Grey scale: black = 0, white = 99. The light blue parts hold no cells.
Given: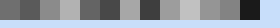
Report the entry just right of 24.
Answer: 61
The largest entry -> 75

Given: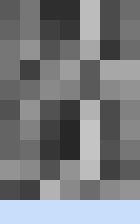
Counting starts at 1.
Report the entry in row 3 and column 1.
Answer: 46
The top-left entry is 35
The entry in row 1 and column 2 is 46
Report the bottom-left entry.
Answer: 29
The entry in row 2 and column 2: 46
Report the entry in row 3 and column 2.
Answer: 57
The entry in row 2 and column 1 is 39
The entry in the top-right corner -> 42
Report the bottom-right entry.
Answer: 57

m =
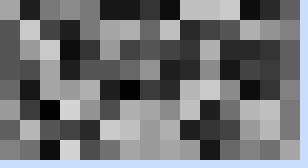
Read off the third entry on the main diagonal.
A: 78
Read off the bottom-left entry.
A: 50
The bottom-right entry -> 64
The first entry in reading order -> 64
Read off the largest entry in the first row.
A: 78
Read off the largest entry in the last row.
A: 82
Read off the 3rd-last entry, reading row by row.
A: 50
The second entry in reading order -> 12
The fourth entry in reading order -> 54
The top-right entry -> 37
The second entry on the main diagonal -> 78
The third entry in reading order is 47
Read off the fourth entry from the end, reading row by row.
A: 40
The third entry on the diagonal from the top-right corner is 16
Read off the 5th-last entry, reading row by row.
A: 9
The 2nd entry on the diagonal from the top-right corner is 57

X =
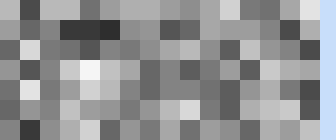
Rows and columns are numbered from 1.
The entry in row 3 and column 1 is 40
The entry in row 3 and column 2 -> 84
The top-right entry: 88
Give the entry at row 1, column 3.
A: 72
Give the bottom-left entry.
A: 51
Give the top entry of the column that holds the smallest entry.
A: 61
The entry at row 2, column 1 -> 61
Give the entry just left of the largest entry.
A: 78
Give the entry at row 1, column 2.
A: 29
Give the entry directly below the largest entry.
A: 81
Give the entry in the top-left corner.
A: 72
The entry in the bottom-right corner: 75
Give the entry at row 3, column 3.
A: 47
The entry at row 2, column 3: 51
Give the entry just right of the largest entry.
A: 75
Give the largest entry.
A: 95
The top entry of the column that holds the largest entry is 44
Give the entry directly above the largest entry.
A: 33
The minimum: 18
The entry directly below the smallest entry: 51
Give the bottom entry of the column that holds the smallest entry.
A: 40

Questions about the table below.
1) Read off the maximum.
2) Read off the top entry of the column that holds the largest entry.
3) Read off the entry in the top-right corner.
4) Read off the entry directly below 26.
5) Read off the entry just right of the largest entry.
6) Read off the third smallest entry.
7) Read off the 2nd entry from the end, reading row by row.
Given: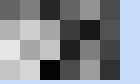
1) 89
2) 39
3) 29
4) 19
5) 65
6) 12
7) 61

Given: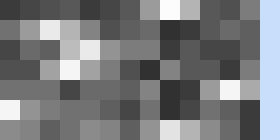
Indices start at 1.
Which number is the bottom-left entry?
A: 54
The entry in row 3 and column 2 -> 41
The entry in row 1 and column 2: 27
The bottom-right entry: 23
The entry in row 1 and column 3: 31
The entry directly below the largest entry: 19
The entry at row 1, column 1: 23
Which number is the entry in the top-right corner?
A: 48
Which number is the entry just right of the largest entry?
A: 70
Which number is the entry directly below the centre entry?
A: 37
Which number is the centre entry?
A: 31
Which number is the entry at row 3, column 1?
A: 27
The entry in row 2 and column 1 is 44
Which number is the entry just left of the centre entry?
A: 48

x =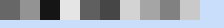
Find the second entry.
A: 57
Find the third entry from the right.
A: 64
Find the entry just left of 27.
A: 37

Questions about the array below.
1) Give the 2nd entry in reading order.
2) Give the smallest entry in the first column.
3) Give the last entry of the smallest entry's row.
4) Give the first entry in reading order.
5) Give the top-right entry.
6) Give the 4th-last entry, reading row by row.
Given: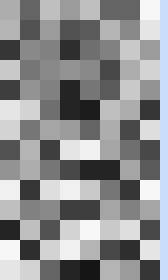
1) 39
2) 14
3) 21
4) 67
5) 96
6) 8

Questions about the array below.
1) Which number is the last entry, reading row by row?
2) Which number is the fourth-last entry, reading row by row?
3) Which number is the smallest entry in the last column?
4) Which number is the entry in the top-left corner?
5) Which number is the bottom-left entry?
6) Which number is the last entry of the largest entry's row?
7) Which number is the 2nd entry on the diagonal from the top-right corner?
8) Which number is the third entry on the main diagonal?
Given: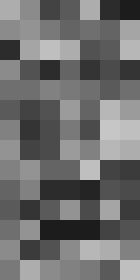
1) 74
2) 50
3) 11
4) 67
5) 47
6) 74
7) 39
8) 74

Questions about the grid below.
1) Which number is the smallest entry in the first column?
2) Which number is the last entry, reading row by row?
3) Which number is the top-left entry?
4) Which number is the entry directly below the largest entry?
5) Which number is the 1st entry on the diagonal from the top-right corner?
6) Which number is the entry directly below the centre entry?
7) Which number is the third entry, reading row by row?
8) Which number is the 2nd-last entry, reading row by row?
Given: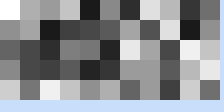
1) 39
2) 43
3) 99
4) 56
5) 43
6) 21
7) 60
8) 80

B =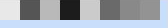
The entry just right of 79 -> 41
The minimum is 11

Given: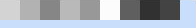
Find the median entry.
59
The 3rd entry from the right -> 37
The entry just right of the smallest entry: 26
